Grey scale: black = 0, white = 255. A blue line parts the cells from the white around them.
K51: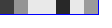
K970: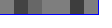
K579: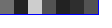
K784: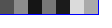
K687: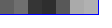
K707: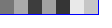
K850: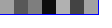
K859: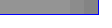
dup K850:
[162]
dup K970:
[126]
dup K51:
[233]
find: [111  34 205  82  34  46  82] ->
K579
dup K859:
[148]
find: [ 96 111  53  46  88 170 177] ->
K687
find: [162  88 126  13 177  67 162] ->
K850

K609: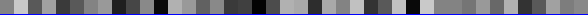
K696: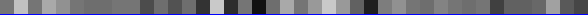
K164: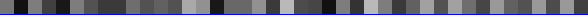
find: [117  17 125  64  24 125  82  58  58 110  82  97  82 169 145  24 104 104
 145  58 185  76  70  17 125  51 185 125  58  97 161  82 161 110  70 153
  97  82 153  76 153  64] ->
K164
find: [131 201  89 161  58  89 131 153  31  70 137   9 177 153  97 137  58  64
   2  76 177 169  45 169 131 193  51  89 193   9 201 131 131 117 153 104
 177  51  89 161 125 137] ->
K609
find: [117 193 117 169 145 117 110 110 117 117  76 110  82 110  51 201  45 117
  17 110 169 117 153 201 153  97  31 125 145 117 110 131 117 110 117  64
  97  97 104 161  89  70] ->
K696

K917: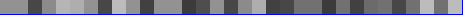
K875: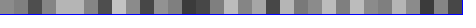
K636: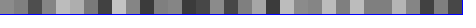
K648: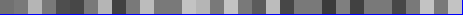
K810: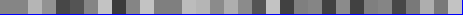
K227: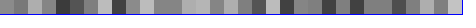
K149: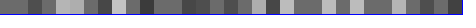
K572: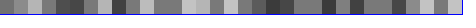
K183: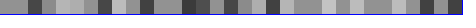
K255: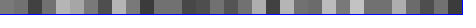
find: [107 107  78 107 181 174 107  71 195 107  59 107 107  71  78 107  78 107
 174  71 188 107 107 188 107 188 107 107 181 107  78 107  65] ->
K149
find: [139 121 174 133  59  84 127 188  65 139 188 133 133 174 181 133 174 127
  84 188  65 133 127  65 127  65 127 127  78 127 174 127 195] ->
K227

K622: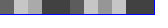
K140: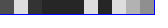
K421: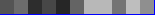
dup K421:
[184]
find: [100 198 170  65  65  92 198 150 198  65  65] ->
K622
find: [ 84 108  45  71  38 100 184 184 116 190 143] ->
K421
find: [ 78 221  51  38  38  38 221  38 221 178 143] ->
K140

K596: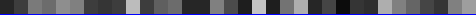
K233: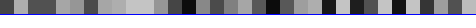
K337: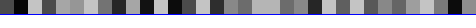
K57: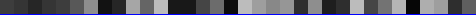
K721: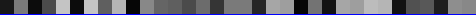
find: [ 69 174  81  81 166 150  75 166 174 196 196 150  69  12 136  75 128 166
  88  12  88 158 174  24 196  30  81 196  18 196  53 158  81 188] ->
K233
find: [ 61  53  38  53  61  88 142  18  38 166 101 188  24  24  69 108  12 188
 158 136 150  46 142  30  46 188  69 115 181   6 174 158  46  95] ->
K57
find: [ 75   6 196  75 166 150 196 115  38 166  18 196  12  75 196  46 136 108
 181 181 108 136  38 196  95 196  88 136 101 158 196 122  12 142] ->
K337

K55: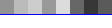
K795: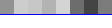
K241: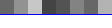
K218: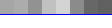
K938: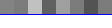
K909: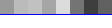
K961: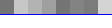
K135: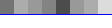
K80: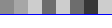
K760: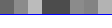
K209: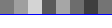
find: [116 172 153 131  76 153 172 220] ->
K135
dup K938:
[123]

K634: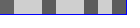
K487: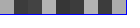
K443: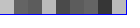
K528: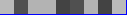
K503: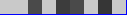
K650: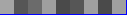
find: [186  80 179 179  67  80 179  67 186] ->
K528
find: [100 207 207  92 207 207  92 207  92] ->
K634
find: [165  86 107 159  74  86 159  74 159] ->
K650
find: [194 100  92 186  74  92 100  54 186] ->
K443

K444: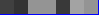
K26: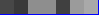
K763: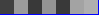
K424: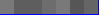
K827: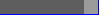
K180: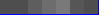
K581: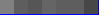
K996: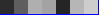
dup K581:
[94]
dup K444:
[148]
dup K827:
[94]
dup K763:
[57]
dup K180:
[78]
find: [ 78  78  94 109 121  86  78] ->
K180
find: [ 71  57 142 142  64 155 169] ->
K26

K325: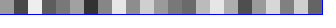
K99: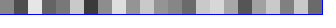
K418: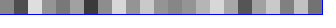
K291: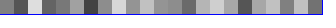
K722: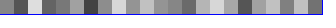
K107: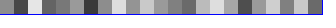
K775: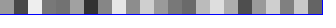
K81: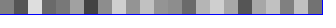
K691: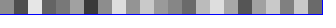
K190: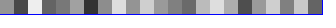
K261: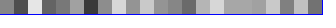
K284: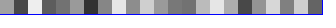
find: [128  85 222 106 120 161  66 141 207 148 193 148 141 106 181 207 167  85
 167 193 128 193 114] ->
K81
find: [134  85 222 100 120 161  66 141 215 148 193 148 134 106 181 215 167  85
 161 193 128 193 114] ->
K722
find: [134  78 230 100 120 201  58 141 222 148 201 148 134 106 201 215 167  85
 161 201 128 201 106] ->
K99
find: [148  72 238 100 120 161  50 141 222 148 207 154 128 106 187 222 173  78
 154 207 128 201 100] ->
K190
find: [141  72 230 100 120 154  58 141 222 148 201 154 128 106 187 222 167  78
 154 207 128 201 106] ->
K107

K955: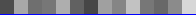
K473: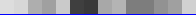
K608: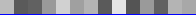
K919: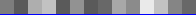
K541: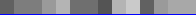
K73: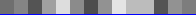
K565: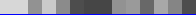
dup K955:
[119]
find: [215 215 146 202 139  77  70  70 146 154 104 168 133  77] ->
K565
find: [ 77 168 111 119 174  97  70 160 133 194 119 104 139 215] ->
K955

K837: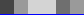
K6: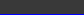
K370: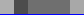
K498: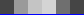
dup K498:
[69]
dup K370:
[111]
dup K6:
[57]
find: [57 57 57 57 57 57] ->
K6
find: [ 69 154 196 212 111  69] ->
K498
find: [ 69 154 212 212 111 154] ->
K837
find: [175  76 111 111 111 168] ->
K370

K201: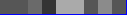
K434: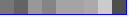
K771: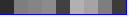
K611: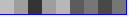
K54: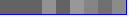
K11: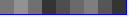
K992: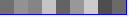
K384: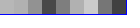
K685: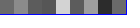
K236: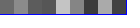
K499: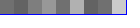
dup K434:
[164]
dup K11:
[52]
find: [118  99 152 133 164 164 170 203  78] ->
K434
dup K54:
[99]

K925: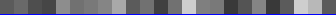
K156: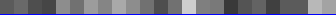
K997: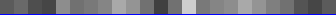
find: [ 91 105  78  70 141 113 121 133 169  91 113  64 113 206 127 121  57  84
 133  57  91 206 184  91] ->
K925
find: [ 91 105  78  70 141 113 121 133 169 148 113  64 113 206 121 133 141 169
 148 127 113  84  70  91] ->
K997
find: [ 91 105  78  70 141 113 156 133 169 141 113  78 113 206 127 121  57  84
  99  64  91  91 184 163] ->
K156

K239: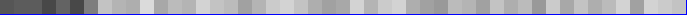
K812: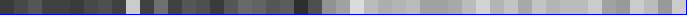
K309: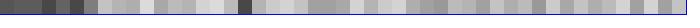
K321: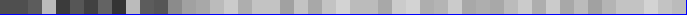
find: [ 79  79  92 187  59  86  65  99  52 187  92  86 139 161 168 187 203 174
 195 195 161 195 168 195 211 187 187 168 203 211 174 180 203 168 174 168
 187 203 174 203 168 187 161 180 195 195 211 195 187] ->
K321
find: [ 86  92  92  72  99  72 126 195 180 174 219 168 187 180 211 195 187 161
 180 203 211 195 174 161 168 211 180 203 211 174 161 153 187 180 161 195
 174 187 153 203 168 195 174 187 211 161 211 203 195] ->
K239
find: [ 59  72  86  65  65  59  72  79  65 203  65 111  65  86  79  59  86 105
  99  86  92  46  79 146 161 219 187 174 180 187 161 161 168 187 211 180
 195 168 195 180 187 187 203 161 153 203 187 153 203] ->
K812

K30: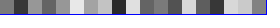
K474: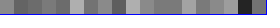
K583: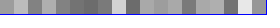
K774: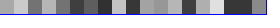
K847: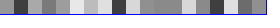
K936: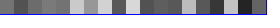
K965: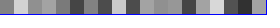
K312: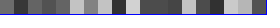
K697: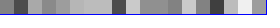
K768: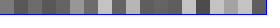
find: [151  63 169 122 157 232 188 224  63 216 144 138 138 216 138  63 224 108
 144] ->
K847
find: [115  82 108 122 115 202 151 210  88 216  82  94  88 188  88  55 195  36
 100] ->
K936

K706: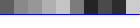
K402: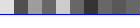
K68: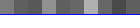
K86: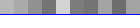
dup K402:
[103]
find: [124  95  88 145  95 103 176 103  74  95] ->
K68
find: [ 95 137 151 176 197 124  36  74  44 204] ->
K706

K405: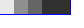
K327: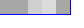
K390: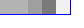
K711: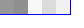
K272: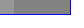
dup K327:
[167]
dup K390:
[179]
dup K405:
[49]
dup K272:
[130]
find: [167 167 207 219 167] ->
K327

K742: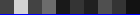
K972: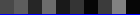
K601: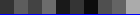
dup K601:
[52]
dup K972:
[6]
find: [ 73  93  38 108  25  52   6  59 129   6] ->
K972

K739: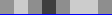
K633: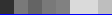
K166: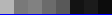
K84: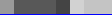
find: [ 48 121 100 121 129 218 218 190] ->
K633
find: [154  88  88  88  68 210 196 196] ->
K84
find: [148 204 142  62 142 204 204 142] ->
K739

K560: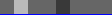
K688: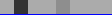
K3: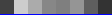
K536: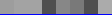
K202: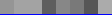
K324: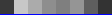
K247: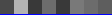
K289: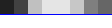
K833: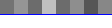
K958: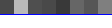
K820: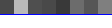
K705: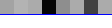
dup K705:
[171]
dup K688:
[171]
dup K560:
[102]
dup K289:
[229]
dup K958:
[73]
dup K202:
[163]

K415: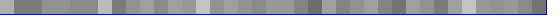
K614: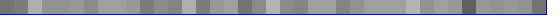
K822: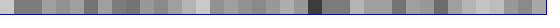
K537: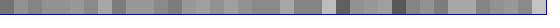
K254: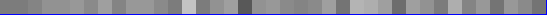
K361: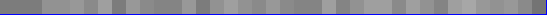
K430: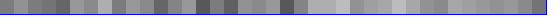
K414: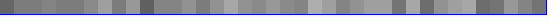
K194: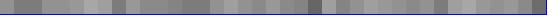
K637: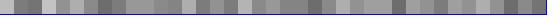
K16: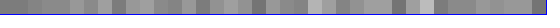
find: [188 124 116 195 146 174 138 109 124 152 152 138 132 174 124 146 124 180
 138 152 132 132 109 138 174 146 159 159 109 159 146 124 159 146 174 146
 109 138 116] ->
K637
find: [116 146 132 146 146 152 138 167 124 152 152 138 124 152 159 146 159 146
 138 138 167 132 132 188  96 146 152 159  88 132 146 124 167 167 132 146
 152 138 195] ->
K537

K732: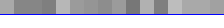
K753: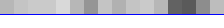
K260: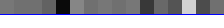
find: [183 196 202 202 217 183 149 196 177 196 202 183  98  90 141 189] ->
K753
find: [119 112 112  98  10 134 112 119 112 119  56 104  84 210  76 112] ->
K260
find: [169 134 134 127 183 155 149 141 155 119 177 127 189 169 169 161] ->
K732

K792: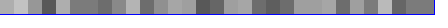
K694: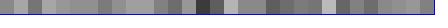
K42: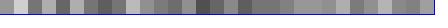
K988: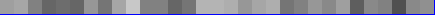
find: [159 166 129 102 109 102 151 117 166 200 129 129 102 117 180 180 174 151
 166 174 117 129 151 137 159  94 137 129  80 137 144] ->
K988
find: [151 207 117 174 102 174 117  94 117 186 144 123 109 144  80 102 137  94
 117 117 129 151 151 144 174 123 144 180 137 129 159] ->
K42

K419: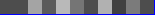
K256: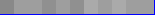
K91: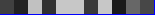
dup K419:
[77]
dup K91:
[199]
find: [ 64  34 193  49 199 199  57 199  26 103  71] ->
K91
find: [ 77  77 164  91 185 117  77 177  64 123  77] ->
K419

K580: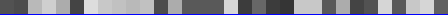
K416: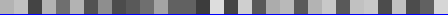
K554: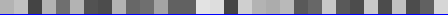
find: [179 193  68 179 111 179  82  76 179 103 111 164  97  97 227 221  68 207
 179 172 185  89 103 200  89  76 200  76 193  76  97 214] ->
K554
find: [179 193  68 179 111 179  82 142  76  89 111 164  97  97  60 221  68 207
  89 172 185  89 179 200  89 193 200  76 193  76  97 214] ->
K416

